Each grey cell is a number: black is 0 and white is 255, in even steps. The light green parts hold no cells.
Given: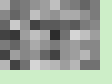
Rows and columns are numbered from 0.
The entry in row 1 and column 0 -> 135
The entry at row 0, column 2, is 123
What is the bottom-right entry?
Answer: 113
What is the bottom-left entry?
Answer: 182
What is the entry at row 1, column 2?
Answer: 123
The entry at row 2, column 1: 202
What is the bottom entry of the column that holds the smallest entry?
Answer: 182
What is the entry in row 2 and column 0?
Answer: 101
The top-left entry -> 182
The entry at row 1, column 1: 101
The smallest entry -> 44
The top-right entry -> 123

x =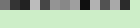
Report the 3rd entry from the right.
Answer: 82
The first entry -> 115
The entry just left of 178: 15
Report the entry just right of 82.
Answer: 169

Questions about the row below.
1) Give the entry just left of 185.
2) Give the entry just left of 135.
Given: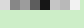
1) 197
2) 218

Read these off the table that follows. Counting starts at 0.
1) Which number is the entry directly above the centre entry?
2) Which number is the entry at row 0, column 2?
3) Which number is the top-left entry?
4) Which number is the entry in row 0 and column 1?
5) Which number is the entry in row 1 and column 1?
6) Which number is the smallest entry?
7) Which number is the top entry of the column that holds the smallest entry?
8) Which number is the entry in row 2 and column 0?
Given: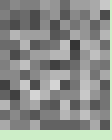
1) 181
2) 127
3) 116
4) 137
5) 98
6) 52
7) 159
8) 98

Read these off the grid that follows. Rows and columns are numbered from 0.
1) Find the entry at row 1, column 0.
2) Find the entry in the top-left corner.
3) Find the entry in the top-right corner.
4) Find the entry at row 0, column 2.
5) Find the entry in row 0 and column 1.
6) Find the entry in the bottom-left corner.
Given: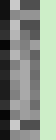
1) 17
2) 17
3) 79
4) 79
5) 201
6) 17

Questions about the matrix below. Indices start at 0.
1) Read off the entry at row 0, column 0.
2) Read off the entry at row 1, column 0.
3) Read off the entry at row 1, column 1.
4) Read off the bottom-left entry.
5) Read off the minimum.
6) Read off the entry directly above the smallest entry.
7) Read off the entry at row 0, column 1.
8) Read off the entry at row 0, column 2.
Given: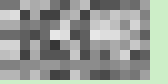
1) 118
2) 211
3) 221
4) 181
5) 54
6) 231
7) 118
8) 190

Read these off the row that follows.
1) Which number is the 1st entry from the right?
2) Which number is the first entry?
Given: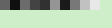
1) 232
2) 99

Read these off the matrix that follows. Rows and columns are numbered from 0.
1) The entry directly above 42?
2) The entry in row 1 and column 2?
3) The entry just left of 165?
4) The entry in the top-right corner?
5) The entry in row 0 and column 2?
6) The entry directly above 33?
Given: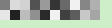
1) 154
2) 188
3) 200
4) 176
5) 210
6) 219

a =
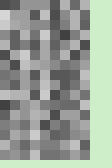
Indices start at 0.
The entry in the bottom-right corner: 126
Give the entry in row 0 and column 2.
148
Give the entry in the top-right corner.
179
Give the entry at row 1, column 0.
214
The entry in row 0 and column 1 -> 88
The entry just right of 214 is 159
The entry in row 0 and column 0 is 77
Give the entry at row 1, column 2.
159
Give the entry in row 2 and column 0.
202
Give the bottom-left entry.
138
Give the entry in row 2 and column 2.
159
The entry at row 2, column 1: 168

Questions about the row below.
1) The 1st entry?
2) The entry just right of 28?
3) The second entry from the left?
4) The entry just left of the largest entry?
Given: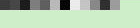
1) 60
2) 126
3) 71
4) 6

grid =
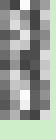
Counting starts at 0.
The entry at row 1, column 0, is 146
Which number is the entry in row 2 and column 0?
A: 137
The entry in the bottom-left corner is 128
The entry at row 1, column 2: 128
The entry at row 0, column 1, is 68
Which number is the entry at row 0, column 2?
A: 251
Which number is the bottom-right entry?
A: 219
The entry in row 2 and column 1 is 219
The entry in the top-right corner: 158
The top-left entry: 107

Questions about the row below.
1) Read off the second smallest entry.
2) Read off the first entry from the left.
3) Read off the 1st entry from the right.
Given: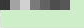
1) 78
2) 55
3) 87

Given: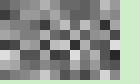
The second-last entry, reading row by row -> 211
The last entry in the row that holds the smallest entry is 39
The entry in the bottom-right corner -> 135
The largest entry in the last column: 221
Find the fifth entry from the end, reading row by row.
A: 117
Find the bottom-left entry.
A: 105
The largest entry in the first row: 188
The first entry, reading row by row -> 95
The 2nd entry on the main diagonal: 95
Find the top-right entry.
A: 153
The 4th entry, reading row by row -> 144

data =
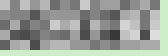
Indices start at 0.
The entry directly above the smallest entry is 119
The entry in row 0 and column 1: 131
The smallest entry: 56
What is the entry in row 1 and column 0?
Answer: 141
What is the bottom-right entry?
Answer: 170
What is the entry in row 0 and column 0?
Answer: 193
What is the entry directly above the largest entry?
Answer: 202
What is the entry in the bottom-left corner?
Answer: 96
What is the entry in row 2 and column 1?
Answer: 170
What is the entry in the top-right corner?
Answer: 119
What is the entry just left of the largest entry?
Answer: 76
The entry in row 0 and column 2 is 193
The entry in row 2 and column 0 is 108
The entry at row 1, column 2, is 131
